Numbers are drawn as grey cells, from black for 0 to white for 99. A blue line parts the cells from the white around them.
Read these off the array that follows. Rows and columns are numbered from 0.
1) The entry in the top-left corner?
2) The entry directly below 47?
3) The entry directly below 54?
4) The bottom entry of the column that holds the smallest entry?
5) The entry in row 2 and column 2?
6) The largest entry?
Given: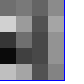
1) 43
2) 60
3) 64
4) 74
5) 28
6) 81

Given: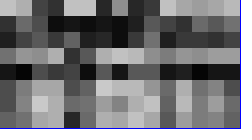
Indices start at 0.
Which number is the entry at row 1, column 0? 19
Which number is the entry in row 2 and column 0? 12
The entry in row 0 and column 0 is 75
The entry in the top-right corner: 72
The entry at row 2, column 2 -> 34
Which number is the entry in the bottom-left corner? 38
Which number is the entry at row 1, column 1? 41
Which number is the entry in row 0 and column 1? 68
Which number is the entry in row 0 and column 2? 26
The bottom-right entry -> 38
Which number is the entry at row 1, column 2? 30

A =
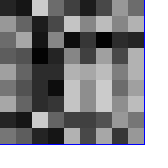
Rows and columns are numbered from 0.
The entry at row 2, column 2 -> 8
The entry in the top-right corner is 42
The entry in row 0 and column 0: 14
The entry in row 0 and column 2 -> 79
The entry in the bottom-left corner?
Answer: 46
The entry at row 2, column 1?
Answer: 65
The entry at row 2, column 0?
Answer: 42
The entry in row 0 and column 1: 8
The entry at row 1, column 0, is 59
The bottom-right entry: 59
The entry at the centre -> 69

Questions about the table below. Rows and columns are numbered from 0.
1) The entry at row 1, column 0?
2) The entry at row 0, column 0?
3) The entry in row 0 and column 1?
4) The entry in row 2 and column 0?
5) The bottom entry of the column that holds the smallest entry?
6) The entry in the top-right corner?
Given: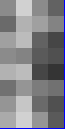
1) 41
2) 54
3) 81
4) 62
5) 35
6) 38

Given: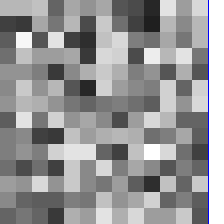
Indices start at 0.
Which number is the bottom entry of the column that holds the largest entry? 61
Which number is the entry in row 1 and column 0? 25
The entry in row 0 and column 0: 71
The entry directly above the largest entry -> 43
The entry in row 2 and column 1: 96
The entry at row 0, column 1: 71
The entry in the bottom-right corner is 33
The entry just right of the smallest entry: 71
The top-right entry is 84
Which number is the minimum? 12
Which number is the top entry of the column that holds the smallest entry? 15
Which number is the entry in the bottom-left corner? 39
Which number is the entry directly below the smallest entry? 43
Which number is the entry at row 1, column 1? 22
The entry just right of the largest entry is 84
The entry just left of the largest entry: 75
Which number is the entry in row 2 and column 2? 33
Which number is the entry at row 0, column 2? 75
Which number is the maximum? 99

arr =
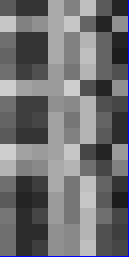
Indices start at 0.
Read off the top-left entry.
35
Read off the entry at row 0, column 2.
20
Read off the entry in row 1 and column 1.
50
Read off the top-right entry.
14
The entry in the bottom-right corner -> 27
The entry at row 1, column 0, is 77
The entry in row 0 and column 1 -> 20
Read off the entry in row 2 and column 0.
43
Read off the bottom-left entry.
43
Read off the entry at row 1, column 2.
56
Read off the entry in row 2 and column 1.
20

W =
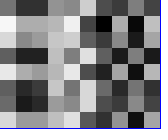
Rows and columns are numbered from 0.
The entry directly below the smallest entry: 23
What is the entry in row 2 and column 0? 84
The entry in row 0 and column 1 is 19
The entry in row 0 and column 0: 45
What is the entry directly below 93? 80
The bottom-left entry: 84
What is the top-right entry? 26
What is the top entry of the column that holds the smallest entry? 30
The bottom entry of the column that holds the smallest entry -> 19
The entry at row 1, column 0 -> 96
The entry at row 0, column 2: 19
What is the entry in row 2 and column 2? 60
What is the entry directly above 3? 49

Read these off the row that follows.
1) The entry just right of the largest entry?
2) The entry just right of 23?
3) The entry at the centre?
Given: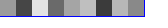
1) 41
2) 71
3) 64

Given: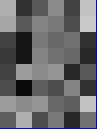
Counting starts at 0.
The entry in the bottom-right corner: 44
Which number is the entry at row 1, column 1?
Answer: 34
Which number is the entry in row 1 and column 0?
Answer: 64
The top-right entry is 75
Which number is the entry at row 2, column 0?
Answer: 26
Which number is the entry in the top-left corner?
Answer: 68
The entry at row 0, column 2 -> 34
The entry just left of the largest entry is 30
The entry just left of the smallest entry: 30
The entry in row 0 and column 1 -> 19
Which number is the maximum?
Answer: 78
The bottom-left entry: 37

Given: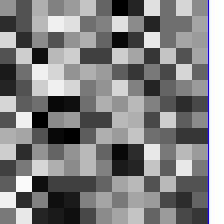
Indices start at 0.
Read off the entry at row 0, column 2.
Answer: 68
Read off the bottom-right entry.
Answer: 21
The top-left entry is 57
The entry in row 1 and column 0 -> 17
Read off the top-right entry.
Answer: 54
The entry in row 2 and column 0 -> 83
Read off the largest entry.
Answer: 97
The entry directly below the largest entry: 17
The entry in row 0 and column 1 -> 32
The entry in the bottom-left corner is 47
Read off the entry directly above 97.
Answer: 47
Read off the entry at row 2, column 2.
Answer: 54
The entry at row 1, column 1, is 32
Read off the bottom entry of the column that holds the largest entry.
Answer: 90

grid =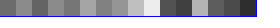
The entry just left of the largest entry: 74
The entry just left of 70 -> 25
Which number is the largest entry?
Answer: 92

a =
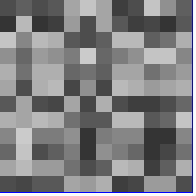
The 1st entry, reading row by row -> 30
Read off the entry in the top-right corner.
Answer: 37
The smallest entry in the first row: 24
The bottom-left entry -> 30
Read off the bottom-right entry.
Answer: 30
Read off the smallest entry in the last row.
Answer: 24
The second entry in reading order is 37
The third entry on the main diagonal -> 72
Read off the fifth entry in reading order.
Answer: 64
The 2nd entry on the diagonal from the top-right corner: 20
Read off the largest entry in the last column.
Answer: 76
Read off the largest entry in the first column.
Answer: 76
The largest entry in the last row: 68
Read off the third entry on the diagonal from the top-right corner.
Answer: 37
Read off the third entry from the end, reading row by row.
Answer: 60

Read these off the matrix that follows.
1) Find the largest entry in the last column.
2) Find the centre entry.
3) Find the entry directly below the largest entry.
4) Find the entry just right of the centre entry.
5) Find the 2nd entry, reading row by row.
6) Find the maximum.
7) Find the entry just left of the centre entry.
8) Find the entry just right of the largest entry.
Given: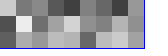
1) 63
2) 82
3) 67
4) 56
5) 47
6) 92
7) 63
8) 43
